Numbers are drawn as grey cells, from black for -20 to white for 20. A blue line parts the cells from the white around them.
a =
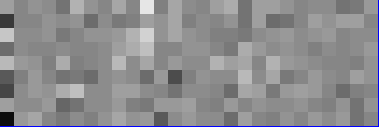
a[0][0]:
5
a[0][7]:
1
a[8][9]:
3
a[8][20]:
3
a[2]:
[11, 2, 2, 3, -1, 1, 3, 3, 4, 8, 13, 3, 6, 3, 2, 0, 0, -1, 2, 3, 4, 2, 3, 4, 1, 2, 2]
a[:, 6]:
[3, -3, 3, 1, 1, -3, 2, 2, 0]
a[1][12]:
6
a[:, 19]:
[5, -3, 3, 2, 8, 6, -1, 2, 0]
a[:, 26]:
[4, 1, 2, 4, 3, 3, 1, 3, 1]
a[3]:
[-3, 2, 1, 1, 2, 1, 1, 2, 5, 7, 10, 1, 1, 3, 3, 1, -1, 7, 4, 2, 3, 2, 0, 2, 1, 2, 4]
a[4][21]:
3
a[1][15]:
1
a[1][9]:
0
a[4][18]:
1
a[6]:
[-9, 2, 4, 3, 7, 10, 2, 2, 5, 5, 2, 1, -2, 2, 2, 1, -3, 6, 5, -1, 4, 5, 4, 1, -3, 0, 1]
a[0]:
[5, 1, 3, 2, -2, 8, 3, 1, 6, 1, 16, 0, 6, 2, 1, 5, 7, -2, 5, 5, 3, 1, 2, 2, -2, -1, 4]
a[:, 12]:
[6, 6, 6, 1, 4, -8, -2, 4, 2]
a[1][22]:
5
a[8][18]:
1
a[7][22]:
1
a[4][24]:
1
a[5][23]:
2
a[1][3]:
3
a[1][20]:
-2
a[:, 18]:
[5, 5, 2, 4, 1, 2, 5, 3, 1]
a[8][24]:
4
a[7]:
[5, 2, 2, 4, -4, -2, 2, 2, 4, 0, -1, 4, 4, 5, 1, 0, 4, 1, 3, 2, 2, 3, 1, 0, 3, -2, 3]
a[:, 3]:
[2, 3, 3, 1, 0, 1, 3, 4, 1]

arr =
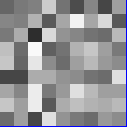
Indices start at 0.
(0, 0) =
-4
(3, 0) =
10
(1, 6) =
6
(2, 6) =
-2
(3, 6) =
11
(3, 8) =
-1
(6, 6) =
9
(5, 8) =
15
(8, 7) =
4
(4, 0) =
11
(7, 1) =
5
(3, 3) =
-5
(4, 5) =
5
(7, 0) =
11
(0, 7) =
-9
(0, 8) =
5
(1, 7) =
14
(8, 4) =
3
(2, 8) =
9
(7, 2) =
17
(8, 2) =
-9
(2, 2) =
-13
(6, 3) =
-1
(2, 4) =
3
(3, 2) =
19
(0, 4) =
-2
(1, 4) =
6

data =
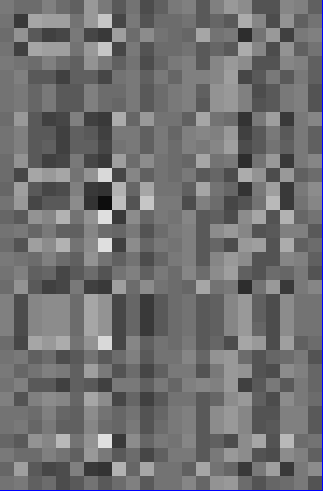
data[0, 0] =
-1
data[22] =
[0, -8, 1, 2, 2, -3, 6, 3, -9, -4, -11, -6, -3, -2, -6, -5, 1, 4, -5, -8, 2, -2, -2]
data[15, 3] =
1
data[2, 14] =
6
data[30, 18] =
-7
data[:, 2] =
[-3, 6, -6, 6, -3, -6, -4, -4, -6, -6, -6, -6, 6, -6, -9, 3, -4, 5, -3, -5, -6, 1, 1, 1, 6, -5, -2, -6, 0, -3, -4, 3, -3, -6, -5]
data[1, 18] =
1
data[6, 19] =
-6
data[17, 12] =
-2
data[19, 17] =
-5
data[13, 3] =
-9
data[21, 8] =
-9
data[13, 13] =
-5
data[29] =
[-2, -2, -3, 0, -4, -5, 2, -2, -4, -2, -7, -4, -1, 0, -6, 2, 4, 1, -7, -7, 0, 0, -6]
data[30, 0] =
-2
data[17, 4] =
8
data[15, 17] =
2
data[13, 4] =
-8
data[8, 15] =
-2
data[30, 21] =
0
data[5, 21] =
-1
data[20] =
[-3, 3, -6, -10, -9, -1, -10, -11, 5, -3, 2, -2, -3, -4, 6, -2, -1, -13, -2, 4, -11, -1, 1]
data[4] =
[-1, -2, -3, 0, -3, -5, 3, -1, -5, -2, -8, -4, -1, 0, -6, 1, 4, 2, -7, -7, 1, 0, -5]
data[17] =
[-3, -7, 5, 2, 8, -2, 2, 15, -10, 2, -4, -1, -2, 0, -6, -4, -8, 4, 5, -7, 7, -5, -3]
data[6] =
[-2, -1, -4, -1, -6, -6, 0, -3, -3, -1, -6, -3, -1, 0, -5, 3, 4, 0, -8, -6, -1, 0, -7]
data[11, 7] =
-11
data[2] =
[-3, 3, -6, -10, -9, -1, -9, -11, 5, -3, 2, -2, -3, -4, 6, -2, -1, -13, -2, 4, -10, -1, 0]
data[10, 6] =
-5
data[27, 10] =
-5
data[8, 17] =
-12
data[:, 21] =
[0, -5, -1, -5, 0, -1, 0, 0, -1, -1, -1, -1, -5, -1, -2, -4, 0, -5, 0, -1, -1, -2, -2, -2, -5, -1, 0, -1, -1, 0, 0, -3, 0, -1, -1]
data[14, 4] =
-6
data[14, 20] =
-11
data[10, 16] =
5
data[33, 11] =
-2
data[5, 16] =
5
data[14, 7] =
-18

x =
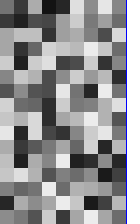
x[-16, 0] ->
-2
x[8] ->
[11, 8, 14, -13, 6, 9, 17, 8, -7]
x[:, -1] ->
[1, -3, 14, -3, 1, -13, -2, 15, -7, -1, 9, -14, -10, -5, 9, -3]
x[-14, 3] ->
-12
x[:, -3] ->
[2, -1, 0, 17, 12, 4, -14, 0, 17, 12, 13, -13, 2, 7, -16, 17]
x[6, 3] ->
-8
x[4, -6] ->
15
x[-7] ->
[16, -14, 14, -9, -12, 1, 12, 16, -1]
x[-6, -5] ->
6
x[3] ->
[6, -12, -4, 13, 11, 9, 17, 11, -3]
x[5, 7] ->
9
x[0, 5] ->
15
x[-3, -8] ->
-4
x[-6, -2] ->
-14
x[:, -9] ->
[-2, -11, 6, 6, 12, 1, -7, 13, 11, 16, 7, 10, 11, 0, -14, 2]
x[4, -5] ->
-10
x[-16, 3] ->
-17
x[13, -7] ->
-2
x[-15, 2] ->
-8
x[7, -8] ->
-3
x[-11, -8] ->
11
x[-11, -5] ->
2
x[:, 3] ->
[-17, -9, -12, 13, 15, -8, -8, -13, -13, -9, -1, 1, -7, 17, 6, 12]
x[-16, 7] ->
16
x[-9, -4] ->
-1
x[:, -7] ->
[7, -8, 10, -4, 12, 8, -7, -4, 14, 14, -6, 7, 8, -2, 2, -7]
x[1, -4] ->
12

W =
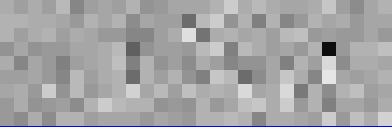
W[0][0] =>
7
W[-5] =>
[7, 1, 6, 4, 0, 5, 6, 7, 10, 0, 8, 3, 5, 2, 7, 5, 1, 3, 3, 6, 0, 8, 5, 14, 2, 7, 7, 6]
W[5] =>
[5, 5, 6, 4, 1, 9, 5, 7, 8, -3, 8, 5, 8, 3, 0, 11, 9, -3, 2, 6, 11, 7, 1, 16, 6, 5, 6, 8]
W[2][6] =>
6
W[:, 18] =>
[9, 0, 7, 7, 3, 2, 6, 11, 1]
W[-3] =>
[6, 7, 4, 12, 3, 9, 4, 6, 8, 13, 6, 9, 5, 10, 7, 8, 7, 14, 6, 7, 14, -1, 8, 2, 8, 10, 5, 6]
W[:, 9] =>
[8, 2, 1, -5, 0, -3, 13, 8, 6]
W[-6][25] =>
8
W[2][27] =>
4
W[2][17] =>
6
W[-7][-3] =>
4
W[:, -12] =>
[12, 3, 8, 0, 1, 9, 7, 6, 9]
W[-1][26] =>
7
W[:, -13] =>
[8, 12, 7, 12, 5, 11, 8, 4, 8]
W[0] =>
[7, 5, 7, 5, 9, 1, 5, 6, 5, 8, 3, 4, 6, 6, 6, 8, 12, 7, 9, 7, 6, 6, 7, 11, 5, 2, 6, 8]
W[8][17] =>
8
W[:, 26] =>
[6, 6, 6, 8, 7, 6, 5, 4, 7]
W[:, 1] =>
[5, 8, 5, 6, 1, 5, 7, 7, 2]
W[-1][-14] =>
8
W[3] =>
[3, 6, 3, 4, 4, 6, 6, 7, 9, -5, 3, 5, 5, 4, 9, 12, 0, 9, 7, 5, 6, 4, 8, -18, 4, 8, 8, 10]
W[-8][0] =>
8
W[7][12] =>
4
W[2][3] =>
8
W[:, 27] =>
[8, 6, 4, 10, 6, 8, 6, 7, 13]

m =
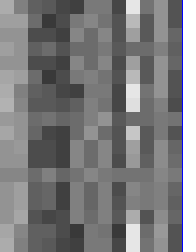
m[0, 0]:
7
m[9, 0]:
6
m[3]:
[5, 3, -5, -3, -7, -3, -3, -1, -6, -3, -3, 0, -5]
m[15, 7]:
0
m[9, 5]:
-3
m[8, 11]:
-1
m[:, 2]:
[-5, -3, -8, -5, -8, -3, -5, -6, -3, -4, -8, -8, -3, -5, -5, -7, -5, -5]
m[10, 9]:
5
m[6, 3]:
-6
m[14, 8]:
-7
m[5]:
[6, 5, -3, -11, -8, -1, 0, -2, -7, 9, -6, 3, -7]
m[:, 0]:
[7, 5, 3, 5, 3, 6, 7, 8, 4, 6, 3, 3, 1, 3, 3, 3, 6, 7]
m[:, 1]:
[0, 5, 3, 3, 3, 5, 0, 1, 3, 3, 4, 3, 1, 5, 5, 6, 1, 0]
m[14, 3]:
-4
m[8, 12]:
-2
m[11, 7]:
1
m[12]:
[1, 1, -3, 0, -4, -2, 1, -1, -2, -2, -2, 1, -1]
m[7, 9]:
15
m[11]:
[3, 3, -8, -8, -10, 1, -3, 1, -8, 4, -5, 2, -3]
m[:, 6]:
[-1, 1, -3, -3, -3, 0, -1, 0, 0, 3, -3, -3, 1, -4, -4, -3, -1, -1]
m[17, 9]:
16
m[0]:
[7, 0, -5, -6, -9, -10, -1, -1, -9, 16, -2, 3, -7]
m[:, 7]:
[-1, -2, 1, -1, 1, -2, -1, -2, 3, -3, 1, 1, -1, 0, 0, 0, -2, -1]
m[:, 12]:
[-7, -7, -4, -5, -4, -7, -7, -8, -2, -7, -4, -3, -1, -4, -5, -4, -7, -7]
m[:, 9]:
[16, 9, 5, -3, 5, 9, 16, 15, -3, 11, 5, 4, -2, 1, 0, 7, 16, 16]
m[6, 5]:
-10
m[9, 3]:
-9

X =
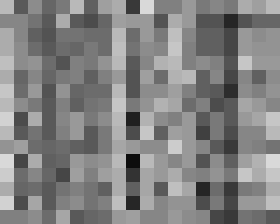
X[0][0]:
9
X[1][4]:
7
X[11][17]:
5
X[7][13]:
-3
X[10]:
[3, 5, -3, -4, -3, -5, -6, -1, 6, 4, 2, 2, 12, 4, 1, -6, -11, 1, 0, -2]
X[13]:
[7, -4, -3, -6, -2, 0, -2, -5, 7, -5, 6, -6, 10, 6, -14, -3, -11, -1, 0, 7]
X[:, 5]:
[9, -6, -2, -4, 0, 0, -4, -5, 4, 4, -5, 4, 5, 0, 2, -6]
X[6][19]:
3
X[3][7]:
-3
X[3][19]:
3
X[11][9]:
-18
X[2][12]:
10
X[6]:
[11, -3, 4, -7, 3, -4, -3, -3, 9, -7, 2, 2, 5, 0, -5, -6, -13, 2, 0, 3]
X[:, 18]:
[5, -4, 2, 3, 4, -5, 0, 4, 6, 1, 0, 8, 7, 0, 4, -3]
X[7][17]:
6
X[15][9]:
5
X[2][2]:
-5
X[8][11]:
2
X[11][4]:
-4
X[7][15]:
-8
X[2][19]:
3
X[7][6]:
-2
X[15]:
[0, 0, 2, -3, 6, -6, -4, -3, 4, 5, 1, 1, 4, 2, 1, -9, -11, -2, -3, -6]
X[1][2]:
-2
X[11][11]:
4
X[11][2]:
7
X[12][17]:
11
